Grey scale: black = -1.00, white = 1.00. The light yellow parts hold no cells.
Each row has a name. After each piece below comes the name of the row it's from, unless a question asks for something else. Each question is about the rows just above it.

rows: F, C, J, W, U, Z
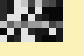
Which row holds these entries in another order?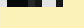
C
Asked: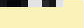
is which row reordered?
Z
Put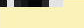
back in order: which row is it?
J
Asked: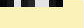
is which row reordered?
Z
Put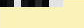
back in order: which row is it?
C

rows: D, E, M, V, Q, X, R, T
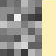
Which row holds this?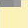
Q
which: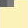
D
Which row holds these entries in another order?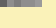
Q
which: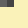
M

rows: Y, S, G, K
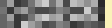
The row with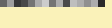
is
Y
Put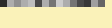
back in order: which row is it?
Y
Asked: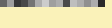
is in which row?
G
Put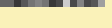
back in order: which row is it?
K

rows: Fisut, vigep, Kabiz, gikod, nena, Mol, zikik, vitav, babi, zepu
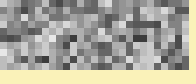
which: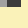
Mol
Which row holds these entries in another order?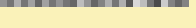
Fisut
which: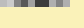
Mol
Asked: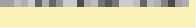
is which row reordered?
zikik
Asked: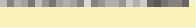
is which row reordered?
nena

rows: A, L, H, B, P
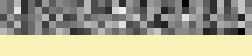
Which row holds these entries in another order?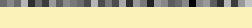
A
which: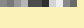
L
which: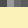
H
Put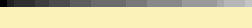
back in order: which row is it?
A
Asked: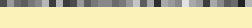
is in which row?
H
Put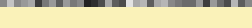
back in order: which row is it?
B
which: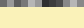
P

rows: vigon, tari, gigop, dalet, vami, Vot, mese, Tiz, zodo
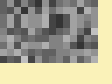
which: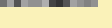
gigop
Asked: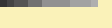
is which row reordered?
dalet
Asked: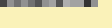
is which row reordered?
dalet
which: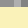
mese
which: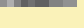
Tiz
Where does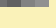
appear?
Tiz
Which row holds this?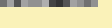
dalet

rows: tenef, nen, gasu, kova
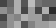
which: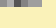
kova
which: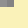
gasu

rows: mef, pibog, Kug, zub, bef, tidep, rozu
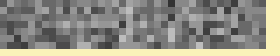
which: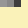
Kug
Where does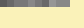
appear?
Kug
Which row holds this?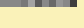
Kug
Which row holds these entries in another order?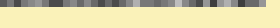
bef
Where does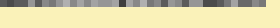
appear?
zub

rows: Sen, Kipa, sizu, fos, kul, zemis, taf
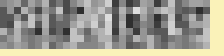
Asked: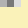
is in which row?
Kipa
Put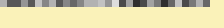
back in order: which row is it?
sizu

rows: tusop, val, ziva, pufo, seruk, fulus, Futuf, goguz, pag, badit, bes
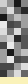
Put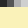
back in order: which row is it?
fulus
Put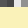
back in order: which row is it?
Futuf
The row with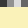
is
bes
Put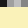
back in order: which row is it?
ziva
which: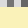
seruk
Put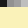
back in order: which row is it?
goguz

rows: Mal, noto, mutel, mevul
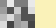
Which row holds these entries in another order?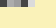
mevul
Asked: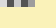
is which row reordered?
noto
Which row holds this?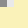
Mal
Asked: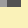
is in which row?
mutel
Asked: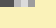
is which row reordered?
mutel

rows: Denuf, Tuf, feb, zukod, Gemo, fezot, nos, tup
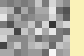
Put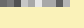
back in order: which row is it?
Tuf
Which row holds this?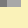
Tuf
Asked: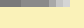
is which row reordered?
Denuf
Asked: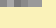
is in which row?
feb
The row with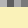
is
Tuf
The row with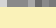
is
fezot
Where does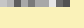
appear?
Tuf

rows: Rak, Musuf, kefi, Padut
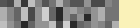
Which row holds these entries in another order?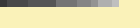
Rak
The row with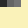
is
Padut
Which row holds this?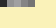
Musuf
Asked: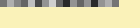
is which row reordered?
kefi
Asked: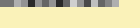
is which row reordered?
kefi

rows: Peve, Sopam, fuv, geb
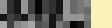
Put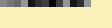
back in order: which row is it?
Peve
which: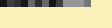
fuv
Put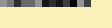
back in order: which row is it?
Sopam

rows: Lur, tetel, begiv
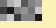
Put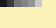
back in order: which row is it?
tetel
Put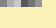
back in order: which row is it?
Lur
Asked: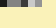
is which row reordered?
begiv
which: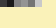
tetel
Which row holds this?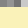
tetel
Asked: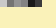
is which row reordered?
tetel

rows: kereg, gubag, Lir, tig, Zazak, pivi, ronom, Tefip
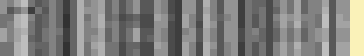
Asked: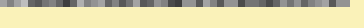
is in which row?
pivi
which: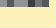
tig
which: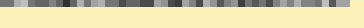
ronom
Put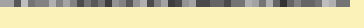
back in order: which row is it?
ronom

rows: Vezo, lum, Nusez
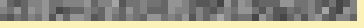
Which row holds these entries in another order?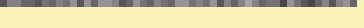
Nusez
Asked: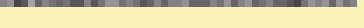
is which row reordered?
lum
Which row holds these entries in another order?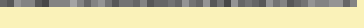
Vezo

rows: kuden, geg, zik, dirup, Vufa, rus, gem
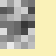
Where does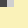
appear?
Vufa
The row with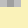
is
gem
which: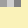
kuden

